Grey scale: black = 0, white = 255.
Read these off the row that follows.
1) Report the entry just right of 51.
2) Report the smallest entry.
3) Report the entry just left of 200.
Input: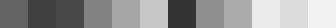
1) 143
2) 51
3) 166

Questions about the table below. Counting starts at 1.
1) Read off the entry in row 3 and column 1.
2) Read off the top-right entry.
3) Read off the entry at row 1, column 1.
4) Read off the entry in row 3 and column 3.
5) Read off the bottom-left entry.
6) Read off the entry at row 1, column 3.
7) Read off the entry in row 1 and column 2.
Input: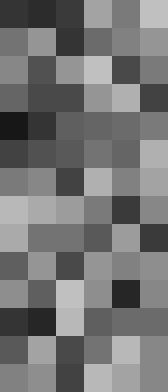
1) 135
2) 192
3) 52
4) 149
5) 129
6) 58
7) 44
